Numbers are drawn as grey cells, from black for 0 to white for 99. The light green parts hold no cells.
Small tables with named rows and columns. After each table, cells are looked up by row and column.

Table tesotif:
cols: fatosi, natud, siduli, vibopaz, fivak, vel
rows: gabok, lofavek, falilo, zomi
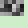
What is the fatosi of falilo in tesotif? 28
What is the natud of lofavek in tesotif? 17
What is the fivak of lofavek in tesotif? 53
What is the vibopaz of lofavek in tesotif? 80
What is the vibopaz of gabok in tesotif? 26
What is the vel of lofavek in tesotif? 10
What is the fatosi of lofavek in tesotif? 64
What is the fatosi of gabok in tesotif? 58
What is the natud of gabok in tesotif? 31
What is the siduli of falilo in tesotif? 19
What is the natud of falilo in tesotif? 25
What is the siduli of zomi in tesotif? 59
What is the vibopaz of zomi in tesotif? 29
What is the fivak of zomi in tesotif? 24
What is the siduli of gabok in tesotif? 56
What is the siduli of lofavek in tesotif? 12
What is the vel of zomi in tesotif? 57
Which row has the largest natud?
zomi

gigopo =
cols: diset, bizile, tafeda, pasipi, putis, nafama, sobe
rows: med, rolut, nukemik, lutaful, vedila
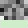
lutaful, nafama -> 67
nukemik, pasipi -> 26
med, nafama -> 45
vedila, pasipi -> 28
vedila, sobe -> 76
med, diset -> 64
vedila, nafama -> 52
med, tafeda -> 50
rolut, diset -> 47
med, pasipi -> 48
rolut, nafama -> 37
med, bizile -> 60
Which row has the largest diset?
vedila

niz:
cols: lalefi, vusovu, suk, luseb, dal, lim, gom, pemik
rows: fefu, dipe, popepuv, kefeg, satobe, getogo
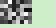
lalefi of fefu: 42
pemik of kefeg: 48
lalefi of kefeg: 76
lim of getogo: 13
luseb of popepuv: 11
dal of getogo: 82
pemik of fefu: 38
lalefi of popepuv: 26
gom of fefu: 30
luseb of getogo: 56
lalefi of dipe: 79
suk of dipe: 27
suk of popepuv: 68
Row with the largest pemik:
dipe

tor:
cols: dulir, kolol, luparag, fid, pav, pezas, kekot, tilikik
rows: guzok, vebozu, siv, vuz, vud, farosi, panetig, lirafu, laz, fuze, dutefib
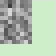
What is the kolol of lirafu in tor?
34
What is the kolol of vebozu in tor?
56
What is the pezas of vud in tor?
43
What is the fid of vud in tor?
40
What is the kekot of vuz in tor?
66
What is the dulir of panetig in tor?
66
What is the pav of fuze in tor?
72
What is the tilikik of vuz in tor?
49
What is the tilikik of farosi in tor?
71
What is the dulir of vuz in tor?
46
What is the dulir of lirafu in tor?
76
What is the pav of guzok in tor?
72
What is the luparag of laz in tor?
53
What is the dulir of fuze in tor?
71
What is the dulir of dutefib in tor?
46
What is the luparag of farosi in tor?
73
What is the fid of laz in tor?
59

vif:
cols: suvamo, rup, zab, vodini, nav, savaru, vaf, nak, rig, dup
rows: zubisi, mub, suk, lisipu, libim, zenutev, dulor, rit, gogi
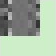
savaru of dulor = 43
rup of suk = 53
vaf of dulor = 45
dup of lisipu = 66
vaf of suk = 44
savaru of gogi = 45
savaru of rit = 45
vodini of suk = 43
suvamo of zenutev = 29
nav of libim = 43
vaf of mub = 45
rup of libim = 18
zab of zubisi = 73
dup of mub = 22
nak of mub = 49
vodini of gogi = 45
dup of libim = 50
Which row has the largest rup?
suk

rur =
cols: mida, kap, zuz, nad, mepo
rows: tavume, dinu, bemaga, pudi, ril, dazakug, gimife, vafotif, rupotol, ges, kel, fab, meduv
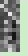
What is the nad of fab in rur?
51
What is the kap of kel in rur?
65
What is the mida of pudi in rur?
30
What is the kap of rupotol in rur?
35
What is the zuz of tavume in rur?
32
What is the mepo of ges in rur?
34
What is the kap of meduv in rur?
43
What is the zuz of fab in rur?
70
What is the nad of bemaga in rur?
36
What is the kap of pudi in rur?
27
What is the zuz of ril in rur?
34
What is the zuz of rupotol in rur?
22
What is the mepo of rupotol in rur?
39
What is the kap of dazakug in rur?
74
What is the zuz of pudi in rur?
90
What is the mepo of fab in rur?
35
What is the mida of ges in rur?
28
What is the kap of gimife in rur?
36

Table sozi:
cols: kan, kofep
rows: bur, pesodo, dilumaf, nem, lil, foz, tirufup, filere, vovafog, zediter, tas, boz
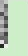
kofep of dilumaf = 53
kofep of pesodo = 39
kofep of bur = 77
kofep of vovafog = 27
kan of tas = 86
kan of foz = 73
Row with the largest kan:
tas

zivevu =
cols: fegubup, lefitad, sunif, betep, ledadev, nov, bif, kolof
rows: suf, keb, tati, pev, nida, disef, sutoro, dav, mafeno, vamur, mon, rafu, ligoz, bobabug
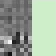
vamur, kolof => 74
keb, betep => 41
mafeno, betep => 48
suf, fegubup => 46
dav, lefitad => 44
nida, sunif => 30
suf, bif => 39
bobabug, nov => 36
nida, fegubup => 36
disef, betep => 54
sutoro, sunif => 49
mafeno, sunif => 38
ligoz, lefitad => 49
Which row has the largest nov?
vamur

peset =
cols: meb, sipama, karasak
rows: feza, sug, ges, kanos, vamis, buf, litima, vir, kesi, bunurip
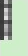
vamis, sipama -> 85
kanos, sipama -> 71
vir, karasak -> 39
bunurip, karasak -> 47
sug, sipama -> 39
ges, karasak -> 45
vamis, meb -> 25
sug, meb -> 23
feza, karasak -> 42
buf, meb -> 22
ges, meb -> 25
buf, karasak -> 27
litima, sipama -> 70
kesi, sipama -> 51
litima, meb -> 24
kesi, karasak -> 33
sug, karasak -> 28

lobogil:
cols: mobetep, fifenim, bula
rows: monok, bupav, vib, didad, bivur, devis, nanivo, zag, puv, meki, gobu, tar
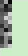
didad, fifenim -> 41
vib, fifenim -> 15
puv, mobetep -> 42
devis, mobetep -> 36
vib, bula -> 22
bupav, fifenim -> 8
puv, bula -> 77
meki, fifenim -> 54
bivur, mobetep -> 39
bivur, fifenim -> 80
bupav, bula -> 36
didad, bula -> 82
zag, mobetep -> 40
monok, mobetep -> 28
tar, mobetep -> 41
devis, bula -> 82
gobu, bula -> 17
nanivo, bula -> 35

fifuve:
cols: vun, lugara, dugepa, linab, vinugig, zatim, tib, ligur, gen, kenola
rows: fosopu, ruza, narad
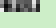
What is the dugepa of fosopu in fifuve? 46
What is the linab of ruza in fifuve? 68
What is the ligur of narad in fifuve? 24
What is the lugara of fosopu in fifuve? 18
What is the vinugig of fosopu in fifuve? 38
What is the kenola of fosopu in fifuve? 32
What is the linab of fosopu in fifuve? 70
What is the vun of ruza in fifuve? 46
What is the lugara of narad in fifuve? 14
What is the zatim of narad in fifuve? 31
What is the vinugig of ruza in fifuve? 20
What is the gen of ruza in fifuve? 78
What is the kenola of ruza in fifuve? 13
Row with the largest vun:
narad

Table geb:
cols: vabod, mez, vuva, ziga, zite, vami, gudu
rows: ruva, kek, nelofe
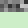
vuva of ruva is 57
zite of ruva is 50
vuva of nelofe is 43
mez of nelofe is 61
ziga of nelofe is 47
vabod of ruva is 50
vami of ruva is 64
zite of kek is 21
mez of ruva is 43
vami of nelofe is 40
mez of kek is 49
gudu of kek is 74
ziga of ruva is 50
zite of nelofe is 35
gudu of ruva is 19
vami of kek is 76
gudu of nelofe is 60
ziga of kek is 40
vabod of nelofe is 42
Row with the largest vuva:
ruva

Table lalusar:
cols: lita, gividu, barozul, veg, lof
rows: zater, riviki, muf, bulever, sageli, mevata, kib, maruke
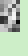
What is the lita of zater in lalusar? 62
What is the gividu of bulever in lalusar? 82
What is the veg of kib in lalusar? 43
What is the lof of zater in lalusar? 30
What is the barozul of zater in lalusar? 72
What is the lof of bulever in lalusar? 26
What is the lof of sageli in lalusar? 47
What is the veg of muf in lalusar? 87
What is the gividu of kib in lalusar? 66
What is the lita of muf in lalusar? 48
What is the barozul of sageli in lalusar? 86
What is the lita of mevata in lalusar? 19
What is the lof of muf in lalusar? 58
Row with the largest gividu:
bulever

